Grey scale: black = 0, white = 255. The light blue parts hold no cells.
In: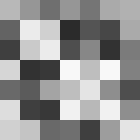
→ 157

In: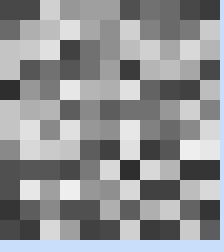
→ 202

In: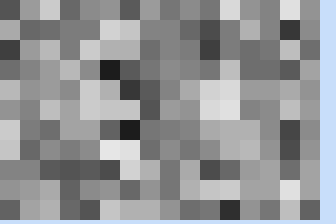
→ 190

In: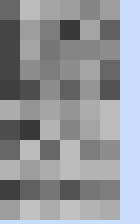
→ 179

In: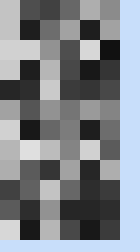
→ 24
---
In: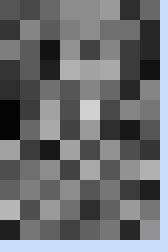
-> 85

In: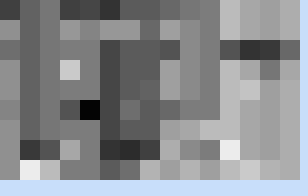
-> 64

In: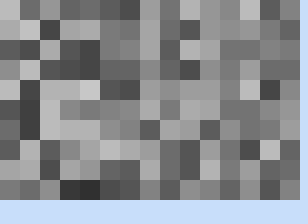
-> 187

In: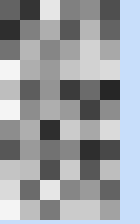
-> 99

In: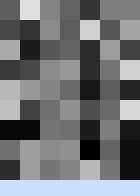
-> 93

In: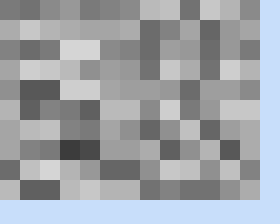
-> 122

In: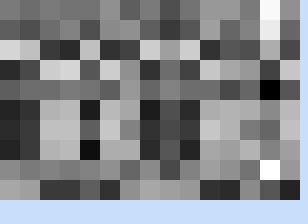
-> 122

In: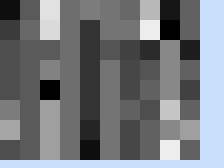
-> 14
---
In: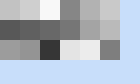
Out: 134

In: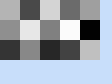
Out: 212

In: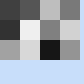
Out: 85

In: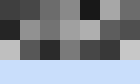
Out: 24

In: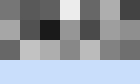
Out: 103

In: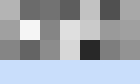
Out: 194

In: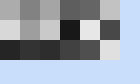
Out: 94
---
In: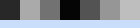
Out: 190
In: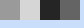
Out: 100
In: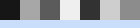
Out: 140
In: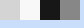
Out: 135
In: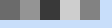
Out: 130
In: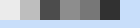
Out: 49
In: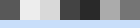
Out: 117
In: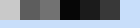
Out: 56
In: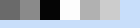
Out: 204
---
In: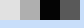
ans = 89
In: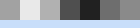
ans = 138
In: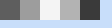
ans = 58
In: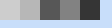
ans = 53
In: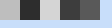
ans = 89
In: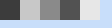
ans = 231
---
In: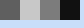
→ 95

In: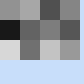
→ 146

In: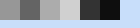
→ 151

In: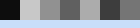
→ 13

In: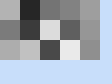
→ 179

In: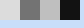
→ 220

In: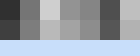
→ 48
